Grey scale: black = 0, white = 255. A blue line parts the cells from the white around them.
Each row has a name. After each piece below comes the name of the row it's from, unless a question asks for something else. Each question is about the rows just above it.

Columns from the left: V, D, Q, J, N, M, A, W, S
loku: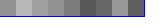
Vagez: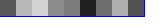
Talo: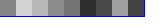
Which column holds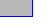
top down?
D
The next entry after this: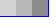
[116]
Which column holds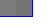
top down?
N

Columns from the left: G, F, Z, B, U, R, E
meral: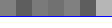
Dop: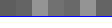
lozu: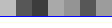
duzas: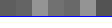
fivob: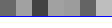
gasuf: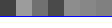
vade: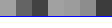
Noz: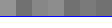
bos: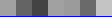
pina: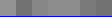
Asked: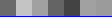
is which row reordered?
bos
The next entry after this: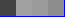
[59]

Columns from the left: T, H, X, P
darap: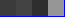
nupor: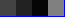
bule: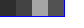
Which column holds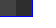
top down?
T
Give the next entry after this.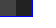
[5]
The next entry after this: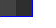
[150]
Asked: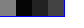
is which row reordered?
nupor
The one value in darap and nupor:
[67]
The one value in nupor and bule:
[67]
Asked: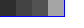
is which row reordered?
bule

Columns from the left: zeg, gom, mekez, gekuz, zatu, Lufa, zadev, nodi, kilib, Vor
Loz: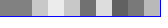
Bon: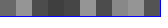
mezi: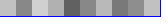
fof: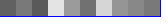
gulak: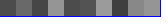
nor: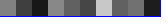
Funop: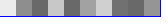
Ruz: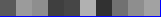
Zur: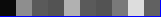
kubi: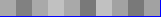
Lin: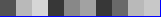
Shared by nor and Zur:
[97]
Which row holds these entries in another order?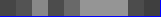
Bon
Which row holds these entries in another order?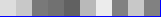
Loz
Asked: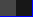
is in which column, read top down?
mekez
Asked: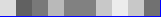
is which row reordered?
Loz
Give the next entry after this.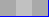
[121]
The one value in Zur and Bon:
[83]

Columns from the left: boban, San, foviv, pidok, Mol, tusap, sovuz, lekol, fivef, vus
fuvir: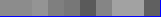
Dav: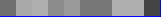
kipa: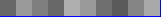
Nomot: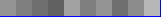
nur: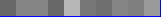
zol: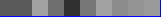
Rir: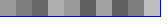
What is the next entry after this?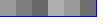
[90]
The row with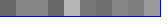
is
nur
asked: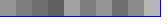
Nomot
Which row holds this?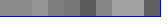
fuvir
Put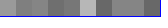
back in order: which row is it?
nur

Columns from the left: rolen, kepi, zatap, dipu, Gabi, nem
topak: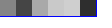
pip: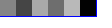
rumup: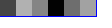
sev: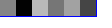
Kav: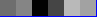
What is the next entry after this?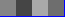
[185]
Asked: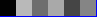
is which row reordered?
pip
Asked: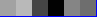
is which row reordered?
Kav
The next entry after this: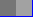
[69]
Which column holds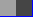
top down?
nem
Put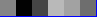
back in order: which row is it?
Kav
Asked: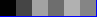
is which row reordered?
rumup

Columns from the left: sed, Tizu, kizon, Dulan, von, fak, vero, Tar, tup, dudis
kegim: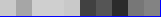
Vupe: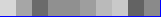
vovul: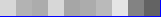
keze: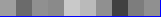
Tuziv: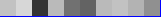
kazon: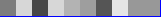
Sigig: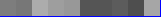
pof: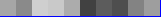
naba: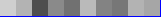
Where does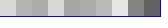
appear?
vovul
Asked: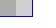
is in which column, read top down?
kizon
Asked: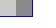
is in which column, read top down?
Dulan
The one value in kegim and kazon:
[85]

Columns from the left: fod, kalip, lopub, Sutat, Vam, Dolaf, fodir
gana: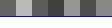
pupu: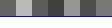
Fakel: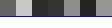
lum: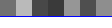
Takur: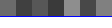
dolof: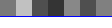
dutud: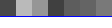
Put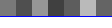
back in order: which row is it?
pupu
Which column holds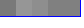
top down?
fodir
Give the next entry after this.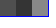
[79]
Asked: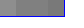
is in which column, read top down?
fodir
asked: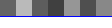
gana

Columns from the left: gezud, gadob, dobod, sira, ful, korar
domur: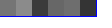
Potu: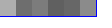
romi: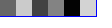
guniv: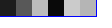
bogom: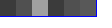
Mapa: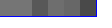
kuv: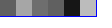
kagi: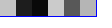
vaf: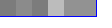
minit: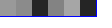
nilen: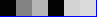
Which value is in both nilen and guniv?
[181]
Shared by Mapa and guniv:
[88]
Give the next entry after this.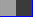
[80]
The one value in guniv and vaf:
[188]
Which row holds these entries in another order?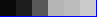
guniv
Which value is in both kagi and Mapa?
[88]

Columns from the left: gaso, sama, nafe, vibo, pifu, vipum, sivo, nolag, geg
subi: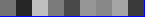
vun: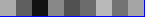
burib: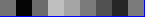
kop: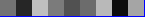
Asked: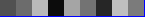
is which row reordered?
kop
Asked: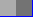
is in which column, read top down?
gaso
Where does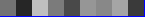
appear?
subi

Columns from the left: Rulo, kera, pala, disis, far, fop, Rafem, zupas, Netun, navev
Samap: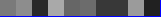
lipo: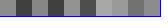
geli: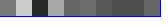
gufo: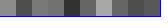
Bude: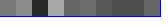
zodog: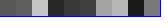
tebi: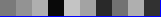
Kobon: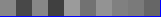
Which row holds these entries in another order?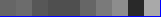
Bude
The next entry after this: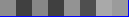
[114]
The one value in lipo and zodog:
[64]

